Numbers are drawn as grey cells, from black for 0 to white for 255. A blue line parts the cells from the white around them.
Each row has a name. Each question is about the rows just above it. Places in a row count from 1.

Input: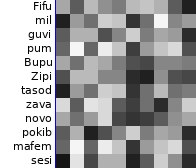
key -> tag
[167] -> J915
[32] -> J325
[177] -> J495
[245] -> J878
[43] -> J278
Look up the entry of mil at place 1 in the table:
J325
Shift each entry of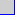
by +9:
[215]

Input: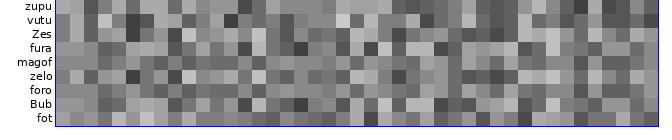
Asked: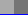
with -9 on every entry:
[161 108]
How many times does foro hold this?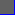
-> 5
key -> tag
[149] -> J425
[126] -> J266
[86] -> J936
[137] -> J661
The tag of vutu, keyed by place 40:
J936

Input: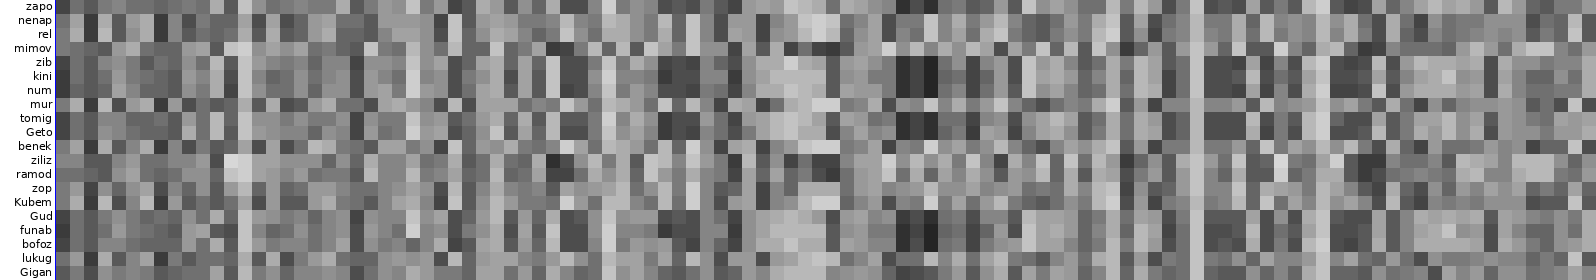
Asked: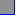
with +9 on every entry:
[153]
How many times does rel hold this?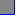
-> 13
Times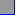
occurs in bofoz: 10
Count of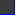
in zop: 0

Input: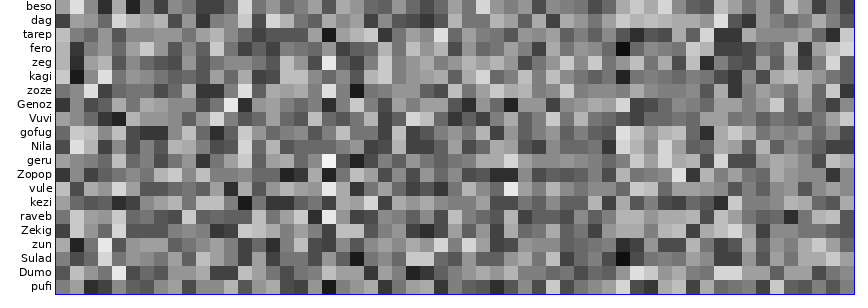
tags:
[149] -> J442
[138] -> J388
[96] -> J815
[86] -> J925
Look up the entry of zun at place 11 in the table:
J388
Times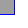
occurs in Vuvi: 5
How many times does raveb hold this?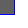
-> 8

